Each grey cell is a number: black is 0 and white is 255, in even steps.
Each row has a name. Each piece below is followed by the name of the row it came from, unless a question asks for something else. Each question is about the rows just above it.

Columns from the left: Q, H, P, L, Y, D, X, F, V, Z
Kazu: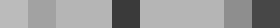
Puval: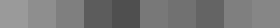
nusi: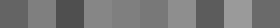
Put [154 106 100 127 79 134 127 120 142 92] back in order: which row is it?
nusi
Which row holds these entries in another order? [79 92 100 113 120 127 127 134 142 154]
Puval
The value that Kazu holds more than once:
[181]

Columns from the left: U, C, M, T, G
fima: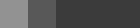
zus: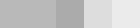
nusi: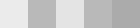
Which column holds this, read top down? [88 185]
C
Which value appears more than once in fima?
[59]
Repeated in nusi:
[185]
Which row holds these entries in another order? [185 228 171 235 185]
nusi

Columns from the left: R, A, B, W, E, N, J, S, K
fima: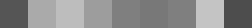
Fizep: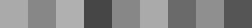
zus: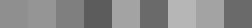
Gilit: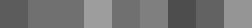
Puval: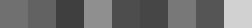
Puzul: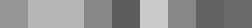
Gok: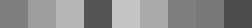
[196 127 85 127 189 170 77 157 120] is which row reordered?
fima
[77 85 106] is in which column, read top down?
K
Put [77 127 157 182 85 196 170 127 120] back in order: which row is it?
Gok
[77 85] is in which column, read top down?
K
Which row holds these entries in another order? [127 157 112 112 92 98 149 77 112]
Gilit
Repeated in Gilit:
[112]

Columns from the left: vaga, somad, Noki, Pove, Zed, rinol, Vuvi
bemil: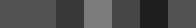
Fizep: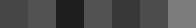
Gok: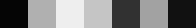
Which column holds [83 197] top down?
Pove
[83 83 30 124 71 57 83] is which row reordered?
bemil
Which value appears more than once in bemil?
[83]
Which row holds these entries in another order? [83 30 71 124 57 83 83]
bemil

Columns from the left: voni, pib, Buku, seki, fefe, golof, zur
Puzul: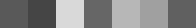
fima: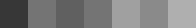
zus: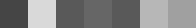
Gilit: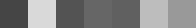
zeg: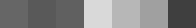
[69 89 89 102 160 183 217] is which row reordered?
zus
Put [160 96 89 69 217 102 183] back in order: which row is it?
Puzul
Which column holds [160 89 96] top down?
fefe
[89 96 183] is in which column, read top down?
fefe

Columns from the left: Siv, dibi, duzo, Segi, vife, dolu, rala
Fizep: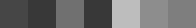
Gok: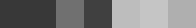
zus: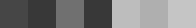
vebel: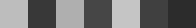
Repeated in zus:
[56]
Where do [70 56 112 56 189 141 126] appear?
Fizep
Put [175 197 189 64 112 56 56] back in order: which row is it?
Gok
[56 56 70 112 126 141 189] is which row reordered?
Fizep
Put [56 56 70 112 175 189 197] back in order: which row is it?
zus

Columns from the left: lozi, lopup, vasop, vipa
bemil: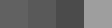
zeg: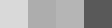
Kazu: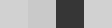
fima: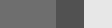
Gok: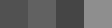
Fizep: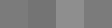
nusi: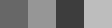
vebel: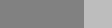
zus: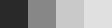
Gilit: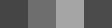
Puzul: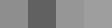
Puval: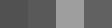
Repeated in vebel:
[129]
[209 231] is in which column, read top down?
vipa
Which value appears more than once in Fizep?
[123]
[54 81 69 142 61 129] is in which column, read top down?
vasop
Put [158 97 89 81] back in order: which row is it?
Puval
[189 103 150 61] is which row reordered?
nusi
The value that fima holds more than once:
[110]

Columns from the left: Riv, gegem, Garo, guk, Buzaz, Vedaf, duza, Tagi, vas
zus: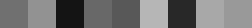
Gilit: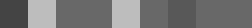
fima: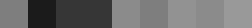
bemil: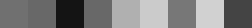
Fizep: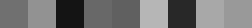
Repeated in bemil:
[104]
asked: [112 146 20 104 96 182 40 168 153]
Fizep
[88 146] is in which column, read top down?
duza
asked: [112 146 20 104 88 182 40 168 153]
zus

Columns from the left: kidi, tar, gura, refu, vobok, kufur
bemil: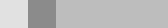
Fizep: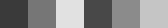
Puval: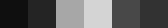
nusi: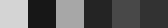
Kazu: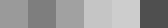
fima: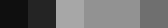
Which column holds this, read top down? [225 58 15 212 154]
kidi
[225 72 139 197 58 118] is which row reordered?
Fizep
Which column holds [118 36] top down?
tar
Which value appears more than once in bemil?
[189]
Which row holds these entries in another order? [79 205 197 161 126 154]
Kazu
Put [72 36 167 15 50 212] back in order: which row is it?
Puval
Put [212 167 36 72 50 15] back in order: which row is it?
Puval

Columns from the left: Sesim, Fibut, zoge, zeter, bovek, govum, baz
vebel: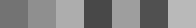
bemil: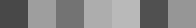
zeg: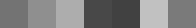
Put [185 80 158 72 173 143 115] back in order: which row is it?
vebel
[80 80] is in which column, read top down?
govum

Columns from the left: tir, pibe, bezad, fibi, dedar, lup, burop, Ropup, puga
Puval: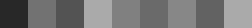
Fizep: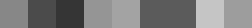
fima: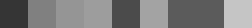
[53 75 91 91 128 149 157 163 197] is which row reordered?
fima
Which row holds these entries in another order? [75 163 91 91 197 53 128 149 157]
fima
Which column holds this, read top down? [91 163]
lup

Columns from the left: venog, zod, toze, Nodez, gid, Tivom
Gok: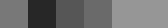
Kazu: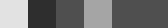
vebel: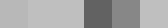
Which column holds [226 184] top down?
venog
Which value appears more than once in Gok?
[150]
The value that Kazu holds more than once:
[79]
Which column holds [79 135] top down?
gid
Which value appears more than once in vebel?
[191]
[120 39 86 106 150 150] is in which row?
Gok
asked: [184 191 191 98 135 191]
vebel

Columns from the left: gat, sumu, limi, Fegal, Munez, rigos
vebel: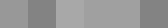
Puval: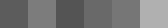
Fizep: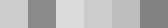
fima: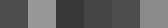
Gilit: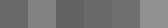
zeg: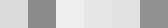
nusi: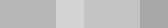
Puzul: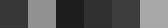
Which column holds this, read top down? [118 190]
Munez
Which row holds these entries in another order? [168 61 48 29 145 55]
Puzul
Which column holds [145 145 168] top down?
rigos
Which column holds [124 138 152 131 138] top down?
sumu
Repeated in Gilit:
[105]
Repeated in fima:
[77]

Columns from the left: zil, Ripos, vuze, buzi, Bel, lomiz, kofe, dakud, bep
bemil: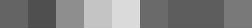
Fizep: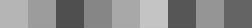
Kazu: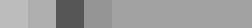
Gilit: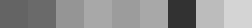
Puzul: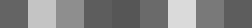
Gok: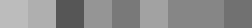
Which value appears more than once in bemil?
[93]
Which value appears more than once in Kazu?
[162]
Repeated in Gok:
[134]
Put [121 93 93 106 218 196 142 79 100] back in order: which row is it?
bemil
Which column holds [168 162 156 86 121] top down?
Bel
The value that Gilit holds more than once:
[168]

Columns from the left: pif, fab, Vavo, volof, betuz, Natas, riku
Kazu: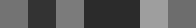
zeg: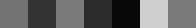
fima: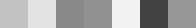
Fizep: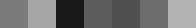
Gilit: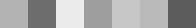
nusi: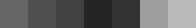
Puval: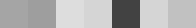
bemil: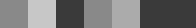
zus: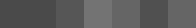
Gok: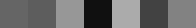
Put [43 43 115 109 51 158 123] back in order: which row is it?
Kazu
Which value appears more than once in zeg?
[123]

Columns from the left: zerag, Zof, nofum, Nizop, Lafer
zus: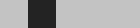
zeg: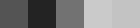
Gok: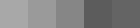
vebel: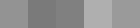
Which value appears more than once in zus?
[195]
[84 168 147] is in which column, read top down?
zerag

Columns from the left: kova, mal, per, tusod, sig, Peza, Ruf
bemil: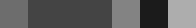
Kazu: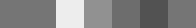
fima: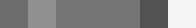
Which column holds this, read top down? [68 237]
per
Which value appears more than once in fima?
[117]
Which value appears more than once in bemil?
[68]
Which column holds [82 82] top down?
Peza
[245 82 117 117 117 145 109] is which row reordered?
fima
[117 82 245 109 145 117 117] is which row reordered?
fima

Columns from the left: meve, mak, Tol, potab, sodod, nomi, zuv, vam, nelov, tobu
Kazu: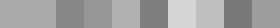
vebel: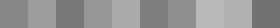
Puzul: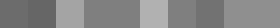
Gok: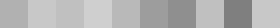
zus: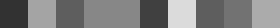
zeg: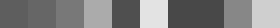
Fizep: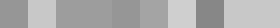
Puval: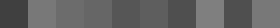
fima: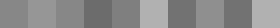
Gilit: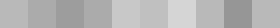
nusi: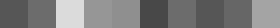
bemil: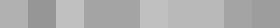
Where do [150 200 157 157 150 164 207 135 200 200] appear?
Fizep
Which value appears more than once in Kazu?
[171]
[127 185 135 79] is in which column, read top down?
sodod

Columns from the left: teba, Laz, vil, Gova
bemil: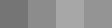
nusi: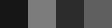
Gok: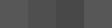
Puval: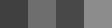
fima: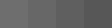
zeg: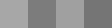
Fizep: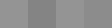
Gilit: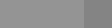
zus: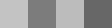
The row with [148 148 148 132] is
Gilit
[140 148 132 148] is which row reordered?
Fizep

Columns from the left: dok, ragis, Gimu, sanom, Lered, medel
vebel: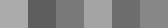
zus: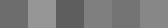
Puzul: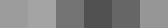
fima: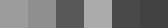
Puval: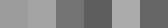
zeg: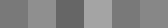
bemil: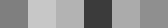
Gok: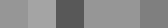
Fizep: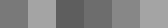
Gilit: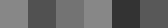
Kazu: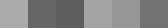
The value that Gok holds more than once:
[150]
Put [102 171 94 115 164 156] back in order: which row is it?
Puval
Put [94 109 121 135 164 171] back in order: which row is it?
vebel
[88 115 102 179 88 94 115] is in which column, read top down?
Gimu

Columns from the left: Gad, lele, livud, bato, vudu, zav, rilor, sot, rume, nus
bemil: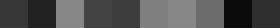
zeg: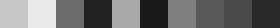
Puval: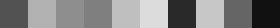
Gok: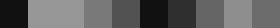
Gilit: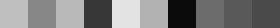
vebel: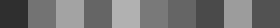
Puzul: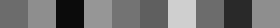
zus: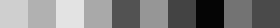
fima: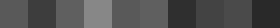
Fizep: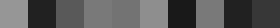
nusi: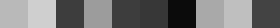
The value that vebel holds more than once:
[101]
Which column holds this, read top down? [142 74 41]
nus

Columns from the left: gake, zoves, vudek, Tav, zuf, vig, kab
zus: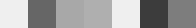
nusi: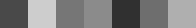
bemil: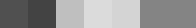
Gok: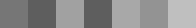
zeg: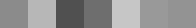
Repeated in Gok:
[94]
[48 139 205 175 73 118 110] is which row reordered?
nusi
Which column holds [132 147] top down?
vig
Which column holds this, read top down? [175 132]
kab
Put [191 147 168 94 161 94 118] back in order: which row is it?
Gok

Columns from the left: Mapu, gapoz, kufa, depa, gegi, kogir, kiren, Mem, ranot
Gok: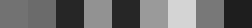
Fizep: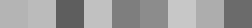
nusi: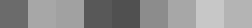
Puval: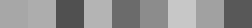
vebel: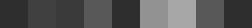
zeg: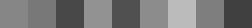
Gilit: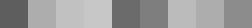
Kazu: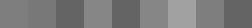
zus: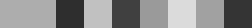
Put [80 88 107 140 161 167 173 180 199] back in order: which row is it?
Puval
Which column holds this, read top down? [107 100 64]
gegi
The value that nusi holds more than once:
[167]
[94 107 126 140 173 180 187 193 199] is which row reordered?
Fizep
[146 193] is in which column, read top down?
depa

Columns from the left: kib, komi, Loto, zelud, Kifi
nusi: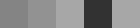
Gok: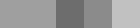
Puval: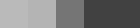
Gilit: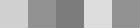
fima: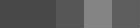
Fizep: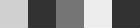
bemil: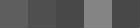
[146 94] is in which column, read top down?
Kifi
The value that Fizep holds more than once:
[50]
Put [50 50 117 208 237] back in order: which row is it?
Fizep
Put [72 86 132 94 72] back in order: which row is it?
fima

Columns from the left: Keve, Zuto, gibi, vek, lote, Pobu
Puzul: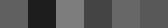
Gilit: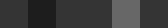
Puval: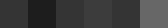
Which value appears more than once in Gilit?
[52]
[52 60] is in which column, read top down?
vek
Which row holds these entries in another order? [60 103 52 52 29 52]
Puval
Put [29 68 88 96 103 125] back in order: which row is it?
Puzul
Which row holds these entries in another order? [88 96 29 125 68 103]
Puzul
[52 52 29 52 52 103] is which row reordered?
Gilit

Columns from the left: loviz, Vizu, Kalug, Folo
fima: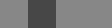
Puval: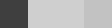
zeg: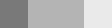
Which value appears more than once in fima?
[135]
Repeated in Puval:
[207]

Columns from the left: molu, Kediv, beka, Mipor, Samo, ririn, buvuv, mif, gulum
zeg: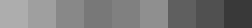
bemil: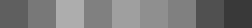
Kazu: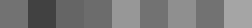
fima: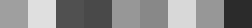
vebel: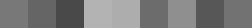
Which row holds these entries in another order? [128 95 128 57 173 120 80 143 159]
bemil
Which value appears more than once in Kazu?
[114]

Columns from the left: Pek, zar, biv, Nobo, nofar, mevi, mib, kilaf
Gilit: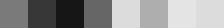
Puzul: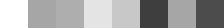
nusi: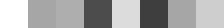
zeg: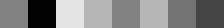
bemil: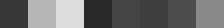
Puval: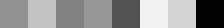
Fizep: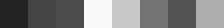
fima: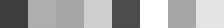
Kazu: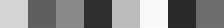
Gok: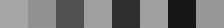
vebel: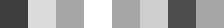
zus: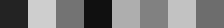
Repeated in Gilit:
[220]
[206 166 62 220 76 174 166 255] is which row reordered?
nusi
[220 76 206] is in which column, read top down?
kilaf
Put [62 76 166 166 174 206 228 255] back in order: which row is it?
fima
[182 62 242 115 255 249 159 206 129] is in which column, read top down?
mevi
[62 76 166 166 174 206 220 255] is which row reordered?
nusi
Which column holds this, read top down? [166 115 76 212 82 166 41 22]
mib

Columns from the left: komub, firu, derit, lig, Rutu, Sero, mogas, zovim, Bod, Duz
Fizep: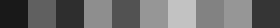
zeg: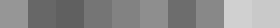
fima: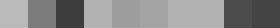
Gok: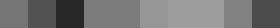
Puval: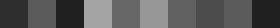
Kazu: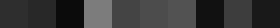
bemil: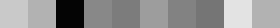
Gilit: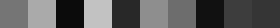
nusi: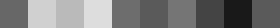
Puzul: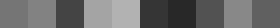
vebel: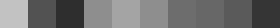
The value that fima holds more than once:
[178]
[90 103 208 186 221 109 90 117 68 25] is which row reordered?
nusi

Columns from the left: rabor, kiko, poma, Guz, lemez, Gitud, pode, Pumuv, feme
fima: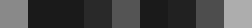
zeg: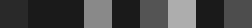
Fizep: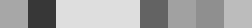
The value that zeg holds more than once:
[26]
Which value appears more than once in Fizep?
[222]
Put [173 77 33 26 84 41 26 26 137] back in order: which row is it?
fima
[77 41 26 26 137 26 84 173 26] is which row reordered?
zeg
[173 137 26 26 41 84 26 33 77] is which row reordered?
fima

